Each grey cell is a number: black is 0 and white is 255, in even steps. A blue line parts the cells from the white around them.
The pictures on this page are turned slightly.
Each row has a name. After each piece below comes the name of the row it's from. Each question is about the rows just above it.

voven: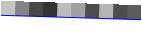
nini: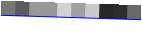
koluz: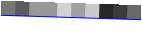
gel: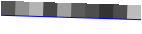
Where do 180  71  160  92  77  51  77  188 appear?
gel
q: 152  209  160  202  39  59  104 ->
koluz

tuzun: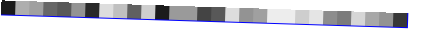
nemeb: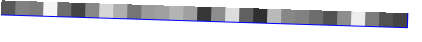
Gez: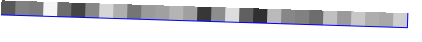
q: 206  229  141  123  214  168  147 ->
tuzun
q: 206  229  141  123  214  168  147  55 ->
tuzun
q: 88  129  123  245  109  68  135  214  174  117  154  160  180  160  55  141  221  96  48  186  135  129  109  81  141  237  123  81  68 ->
nemeb

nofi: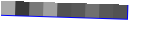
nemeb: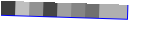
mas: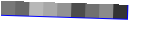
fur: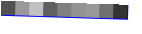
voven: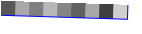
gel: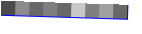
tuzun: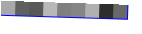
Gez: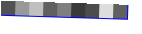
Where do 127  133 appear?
tuzun
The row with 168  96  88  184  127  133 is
tuzun

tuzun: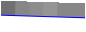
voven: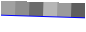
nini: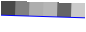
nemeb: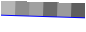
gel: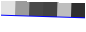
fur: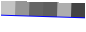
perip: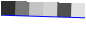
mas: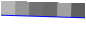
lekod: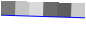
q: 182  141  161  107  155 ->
nemeb
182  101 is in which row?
nini
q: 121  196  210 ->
perip
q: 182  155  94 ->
voven
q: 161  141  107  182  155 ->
voven
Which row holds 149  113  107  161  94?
mas

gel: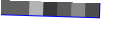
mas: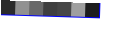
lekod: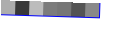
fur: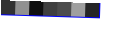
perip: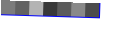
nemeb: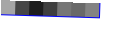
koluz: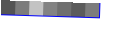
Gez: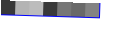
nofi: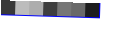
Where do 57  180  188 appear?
Gez
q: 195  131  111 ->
koluz
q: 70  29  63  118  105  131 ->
nemeb
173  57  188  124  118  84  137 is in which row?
lekod

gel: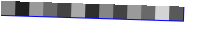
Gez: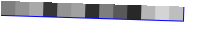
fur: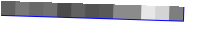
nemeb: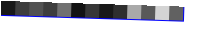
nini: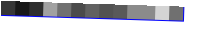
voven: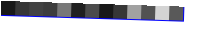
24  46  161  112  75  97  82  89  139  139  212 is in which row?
nini
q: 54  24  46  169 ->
nemeb
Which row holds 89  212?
nemeb
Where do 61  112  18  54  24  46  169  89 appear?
nemeb

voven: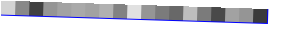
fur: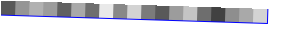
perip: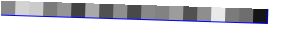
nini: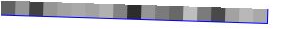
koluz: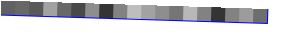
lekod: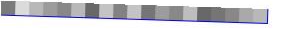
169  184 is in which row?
lekod
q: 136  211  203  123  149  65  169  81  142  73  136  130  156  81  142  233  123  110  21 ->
perip
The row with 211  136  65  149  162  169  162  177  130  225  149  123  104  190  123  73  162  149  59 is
voven
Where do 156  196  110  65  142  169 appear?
fur
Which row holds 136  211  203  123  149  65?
perip

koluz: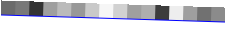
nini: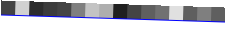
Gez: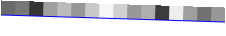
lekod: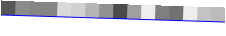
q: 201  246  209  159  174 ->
koluz
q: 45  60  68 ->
nini
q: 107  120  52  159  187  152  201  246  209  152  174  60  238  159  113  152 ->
Gez
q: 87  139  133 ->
lekod

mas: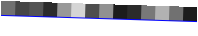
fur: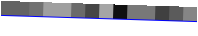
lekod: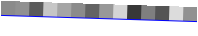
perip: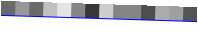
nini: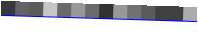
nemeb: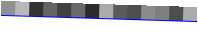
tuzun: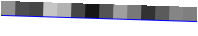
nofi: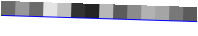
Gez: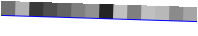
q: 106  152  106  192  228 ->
perip
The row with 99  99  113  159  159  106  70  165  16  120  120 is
fur

